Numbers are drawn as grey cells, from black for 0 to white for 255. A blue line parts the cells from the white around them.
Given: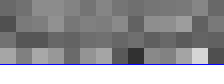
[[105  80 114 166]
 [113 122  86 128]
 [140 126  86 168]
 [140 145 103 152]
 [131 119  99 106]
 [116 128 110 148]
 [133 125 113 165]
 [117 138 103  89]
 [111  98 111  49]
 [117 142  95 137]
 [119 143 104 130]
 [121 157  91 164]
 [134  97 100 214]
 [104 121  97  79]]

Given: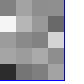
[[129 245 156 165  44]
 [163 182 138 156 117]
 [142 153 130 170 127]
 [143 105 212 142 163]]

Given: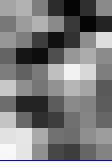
[[166 120 151 101 125 199 109 196 226 248]
 [177 155 127  20  96 142  35 104 231 229]
 [127 177  61  12 121 118  35  46 171 144]
 [ 43 138  16  77 191 146  92  60 113  71]
 [  4  57  50 150 242 182 137 112 108  60]
 [ 46   4 141 172 216 166 130 133 143 102]
 [137  35 221 139 126  89  92 102 157 132]]

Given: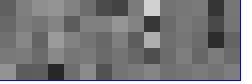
[[ 96 104 112 121 147]
 [127 124 135 123  92]
 [143 117 100 107  93]
 [148 132 155 137  39]
 [130  92 130 118 110]
 [109 128 116 122 139]
 [ 75 128 104 106  82]
 [ 67 149 127 116 116]
 [123 131  93 103 122]
 [209  55 174  78 133]
 [115 107 111 108 113]
 [119 121 118 126 117]
 [122 114 108 103 123]
 [ 53  73  44 124 116]
 [118 117 100 107 126]]

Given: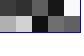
[[ 60 176]
 [ 48 210]
 [ 94  16]
 [ 23 111]
 [249  97]]

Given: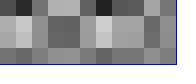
[[ 77 173 167 115]
 [ 42 200 191 104]
 [115 144 142 127]
 [176  98 102 145]
 [178  97 101 146]
 [ 97 158 155 121]
 [ 33 206 196 101]
 [ 88 164 160 118]
 [ 90 163 159 119]
 [166 106 109 142]
 [118 142 141 127]]

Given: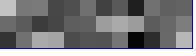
[[194 107  51]
 [120  90 114]
 [121  59 171]
 [ 71  69 165]
 [ 79  94  76]
 [111  96  84]
 [ 64 158  82]
 [ 89 170 116]
 [ 31 155   6]
 [114  92  45]
 [ 95 104 106]
 [ 99 125 183]]
